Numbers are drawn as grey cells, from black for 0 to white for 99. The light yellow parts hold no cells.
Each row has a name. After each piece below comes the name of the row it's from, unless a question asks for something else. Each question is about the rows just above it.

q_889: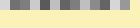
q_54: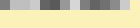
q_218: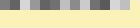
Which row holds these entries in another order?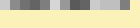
q_54
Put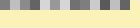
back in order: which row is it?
q_889
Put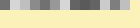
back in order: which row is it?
q_218
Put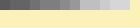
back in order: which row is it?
q_889
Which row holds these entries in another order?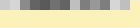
q_889
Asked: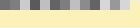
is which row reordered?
q_889

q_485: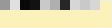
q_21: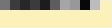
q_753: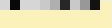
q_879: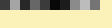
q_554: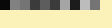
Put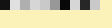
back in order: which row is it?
q_485
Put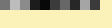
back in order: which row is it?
q_879
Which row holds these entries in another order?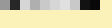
q_485
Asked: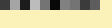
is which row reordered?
q_554
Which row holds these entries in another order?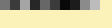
q_879
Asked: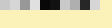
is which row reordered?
q_485
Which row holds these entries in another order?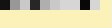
q_753

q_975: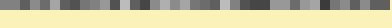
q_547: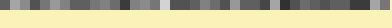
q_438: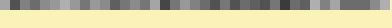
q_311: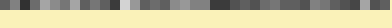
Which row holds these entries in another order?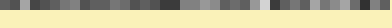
q_311
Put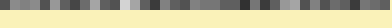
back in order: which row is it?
q_547
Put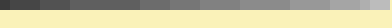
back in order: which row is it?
q_975
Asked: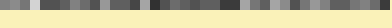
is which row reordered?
q_547

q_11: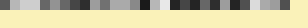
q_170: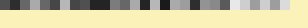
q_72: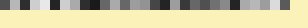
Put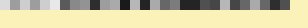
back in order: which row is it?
q_170
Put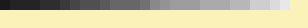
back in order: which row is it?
q_72
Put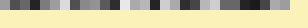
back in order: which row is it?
q_170
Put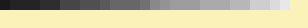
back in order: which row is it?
q_11

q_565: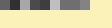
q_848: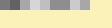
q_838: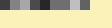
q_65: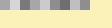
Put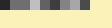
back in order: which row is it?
q_838
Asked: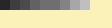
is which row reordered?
q_838
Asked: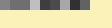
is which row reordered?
q_565
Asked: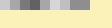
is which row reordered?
q_848
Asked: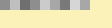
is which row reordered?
q_65

